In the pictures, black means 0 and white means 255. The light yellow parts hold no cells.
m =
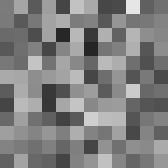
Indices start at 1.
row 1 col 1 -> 123
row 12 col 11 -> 119
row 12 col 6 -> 130
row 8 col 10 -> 101
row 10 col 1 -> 159
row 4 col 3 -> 129
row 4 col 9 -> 128
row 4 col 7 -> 37
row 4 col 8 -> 117
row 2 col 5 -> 174
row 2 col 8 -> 88
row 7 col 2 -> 172
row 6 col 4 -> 154
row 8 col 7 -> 136
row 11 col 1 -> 131
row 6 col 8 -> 110
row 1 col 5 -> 69
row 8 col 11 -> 85
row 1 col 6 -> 194
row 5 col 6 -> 136
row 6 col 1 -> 170
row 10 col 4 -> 150
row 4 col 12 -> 141
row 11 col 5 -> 102
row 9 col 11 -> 119
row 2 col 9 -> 149
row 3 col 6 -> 184
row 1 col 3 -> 90
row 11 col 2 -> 123
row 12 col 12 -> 150
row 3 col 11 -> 142
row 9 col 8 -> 188
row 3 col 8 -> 176

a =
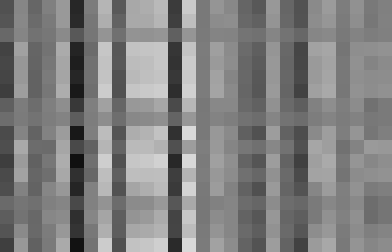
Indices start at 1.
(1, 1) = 81
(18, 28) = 140
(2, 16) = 140
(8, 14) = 183
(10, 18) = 96
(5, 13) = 51
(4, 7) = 107
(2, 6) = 42
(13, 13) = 62
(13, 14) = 180
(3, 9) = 112
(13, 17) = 140
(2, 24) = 150
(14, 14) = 211
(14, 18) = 98
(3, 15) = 122
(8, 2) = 124
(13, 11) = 189
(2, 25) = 123
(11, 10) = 186
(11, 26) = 131
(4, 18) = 107
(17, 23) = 141
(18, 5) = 170
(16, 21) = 102
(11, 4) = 107
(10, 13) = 49
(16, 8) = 165
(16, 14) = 199
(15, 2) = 117
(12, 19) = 85
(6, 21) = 103
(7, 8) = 204
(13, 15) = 125
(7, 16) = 164
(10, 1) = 75
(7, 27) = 141
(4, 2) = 161
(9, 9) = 110

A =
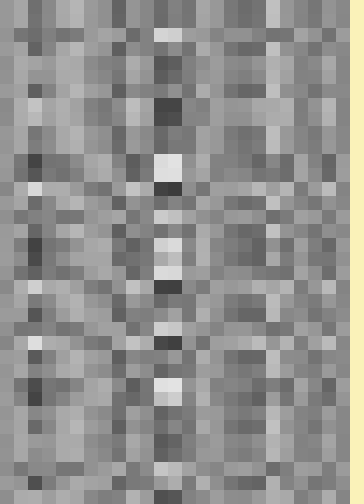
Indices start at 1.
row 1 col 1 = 152
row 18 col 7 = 167
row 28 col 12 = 224
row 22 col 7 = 151
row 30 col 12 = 99
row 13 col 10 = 97
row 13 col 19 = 116
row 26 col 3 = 90
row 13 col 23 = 139
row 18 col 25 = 152
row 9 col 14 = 132
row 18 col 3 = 66
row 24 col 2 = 118
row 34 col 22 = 158
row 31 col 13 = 134
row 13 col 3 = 86
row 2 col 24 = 149
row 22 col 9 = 105
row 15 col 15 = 167
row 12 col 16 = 130
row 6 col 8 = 135
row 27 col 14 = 121
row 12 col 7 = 166
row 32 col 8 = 132
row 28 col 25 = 157
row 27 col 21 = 155
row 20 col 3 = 97
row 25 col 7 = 122
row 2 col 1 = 152
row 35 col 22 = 145
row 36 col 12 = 80
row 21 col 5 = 175
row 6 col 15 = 149
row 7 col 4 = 131
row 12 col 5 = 117
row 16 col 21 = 123
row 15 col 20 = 192
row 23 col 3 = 85
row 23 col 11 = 126
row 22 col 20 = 187

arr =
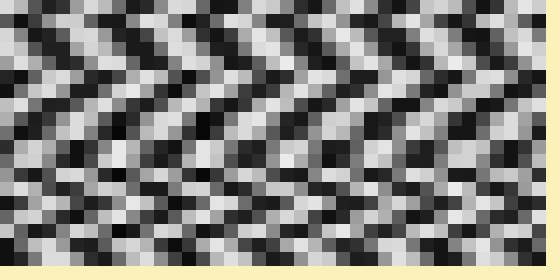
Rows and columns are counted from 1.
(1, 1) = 218
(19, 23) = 214
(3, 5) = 92
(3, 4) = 34
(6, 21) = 45
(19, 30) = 189
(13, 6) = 217
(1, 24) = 105
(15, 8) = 54
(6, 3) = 97
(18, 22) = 226
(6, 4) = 202
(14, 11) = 26
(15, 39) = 44
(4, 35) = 26
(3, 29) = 33
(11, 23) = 120
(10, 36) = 208
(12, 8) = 202
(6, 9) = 71
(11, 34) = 210
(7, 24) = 97
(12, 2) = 201
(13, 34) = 25
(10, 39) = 26
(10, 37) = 220
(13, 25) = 210
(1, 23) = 22
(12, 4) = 136
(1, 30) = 68
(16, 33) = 231
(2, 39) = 22
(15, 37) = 64
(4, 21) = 137
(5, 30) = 20
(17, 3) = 23
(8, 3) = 117
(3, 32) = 206
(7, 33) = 146

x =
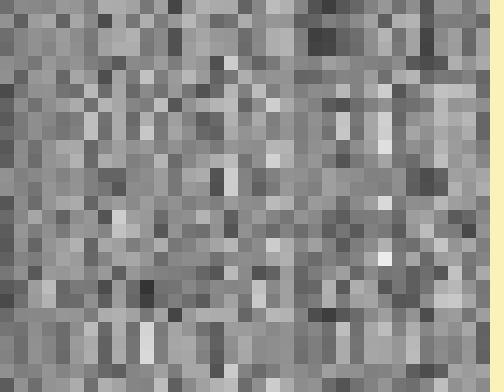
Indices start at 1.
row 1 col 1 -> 110
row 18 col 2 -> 144
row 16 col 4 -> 133
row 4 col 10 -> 173
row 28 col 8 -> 175
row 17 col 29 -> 91
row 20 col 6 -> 158
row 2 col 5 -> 99
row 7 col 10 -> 105
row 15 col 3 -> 108
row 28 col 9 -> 163
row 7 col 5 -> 115
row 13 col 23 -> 134
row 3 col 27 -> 143
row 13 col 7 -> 128
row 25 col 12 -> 126
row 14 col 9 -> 87
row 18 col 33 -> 148
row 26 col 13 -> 164
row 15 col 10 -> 138
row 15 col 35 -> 122
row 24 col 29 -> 131
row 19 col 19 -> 137
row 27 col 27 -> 128
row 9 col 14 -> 128
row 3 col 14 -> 152
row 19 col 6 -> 155
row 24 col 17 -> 156
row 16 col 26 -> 122
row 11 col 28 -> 223
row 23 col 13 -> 69
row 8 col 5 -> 154
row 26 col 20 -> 142
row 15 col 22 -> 124
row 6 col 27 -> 156
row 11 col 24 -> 148
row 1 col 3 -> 136
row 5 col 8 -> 116

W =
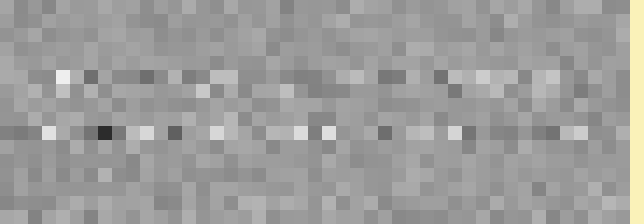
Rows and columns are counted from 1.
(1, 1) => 165
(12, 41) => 156
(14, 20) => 152
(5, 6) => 156
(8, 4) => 163
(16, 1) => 167
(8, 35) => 156
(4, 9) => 158
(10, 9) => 121
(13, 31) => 167
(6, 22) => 129
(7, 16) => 138
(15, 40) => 151
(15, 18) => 176
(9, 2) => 148
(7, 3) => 177
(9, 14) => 176
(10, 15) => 166
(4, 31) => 171
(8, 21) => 168
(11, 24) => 137
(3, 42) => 146
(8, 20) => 147
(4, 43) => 150
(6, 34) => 176
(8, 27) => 156
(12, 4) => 155
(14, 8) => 151
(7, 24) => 135
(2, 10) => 148
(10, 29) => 155
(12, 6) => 149
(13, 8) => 178
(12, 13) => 155
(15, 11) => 165
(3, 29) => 155
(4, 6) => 154
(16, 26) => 161
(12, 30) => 167
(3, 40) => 157
